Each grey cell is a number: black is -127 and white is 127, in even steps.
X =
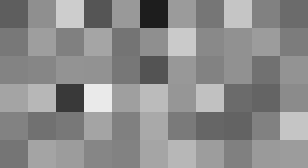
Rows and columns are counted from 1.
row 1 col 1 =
-33
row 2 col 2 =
30
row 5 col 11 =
69
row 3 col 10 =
-14
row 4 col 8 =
65
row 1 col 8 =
-9
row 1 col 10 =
1
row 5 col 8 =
-25
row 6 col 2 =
36
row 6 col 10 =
26
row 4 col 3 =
-70
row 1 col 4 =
-42
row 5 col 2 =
-14
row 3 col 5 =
-8
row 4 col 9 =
-20
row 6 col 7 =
55
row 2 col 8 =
9
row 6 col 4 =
6
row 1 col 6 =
-98

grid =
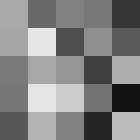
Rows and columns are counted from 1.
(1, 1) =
40
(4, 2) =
100
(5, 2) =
52
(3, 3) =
21
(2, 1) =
38
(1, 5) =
-72

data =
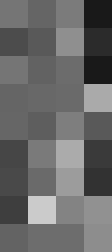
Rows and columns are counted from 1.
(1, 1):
-10
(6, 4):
-69
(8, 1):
-65
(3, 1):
-10
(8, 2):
75
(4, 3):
-21
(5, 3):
-1
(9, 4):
13

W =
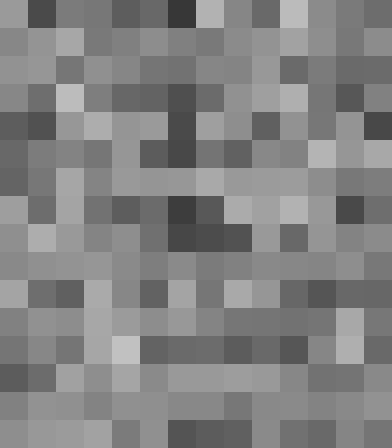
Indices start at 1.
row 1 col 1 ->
26
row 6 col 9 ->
-30
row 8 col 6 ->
-20
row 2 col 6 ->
13
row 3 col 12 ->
-4
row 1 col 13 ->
-5
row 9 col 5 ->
14
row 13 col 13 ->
47
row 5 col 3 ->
23
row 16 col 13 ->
5
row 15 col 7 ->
8
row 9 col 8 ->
-51
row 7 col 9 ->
25
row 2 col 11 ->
34
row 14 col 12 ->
-13
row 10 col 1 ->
9
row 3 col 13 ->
-21
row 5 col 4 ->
45
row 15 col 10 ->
9
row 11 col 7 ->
36
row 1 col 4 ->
-8
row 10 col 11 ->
7
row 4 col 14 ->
1
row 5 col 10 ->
-31
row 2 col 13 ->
-7
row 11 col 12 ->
-42
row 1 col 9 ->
6
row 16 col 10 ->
10
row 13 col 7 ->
-21
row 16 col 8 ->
-35
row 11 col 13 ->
-23
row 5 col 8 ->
31
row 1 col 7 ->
-72
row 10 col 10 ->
9
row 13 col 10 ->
-22
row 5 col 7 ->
-53
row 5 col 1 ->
-34
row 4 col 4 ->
-1

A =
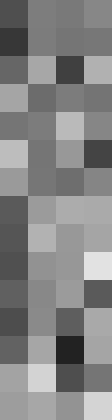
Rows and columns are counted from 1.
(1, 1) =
-48
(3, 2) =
39
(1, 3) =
-6
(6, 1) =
61
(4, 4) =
-11
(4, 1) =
37
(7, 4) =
5
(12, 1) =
-50
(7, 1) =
26
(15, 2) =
39
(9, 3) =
24
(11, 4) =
-37
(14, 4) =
-10
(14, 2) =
83
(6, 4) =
-59
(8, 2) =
27
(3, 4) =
49
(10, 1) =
-47
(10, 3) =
23
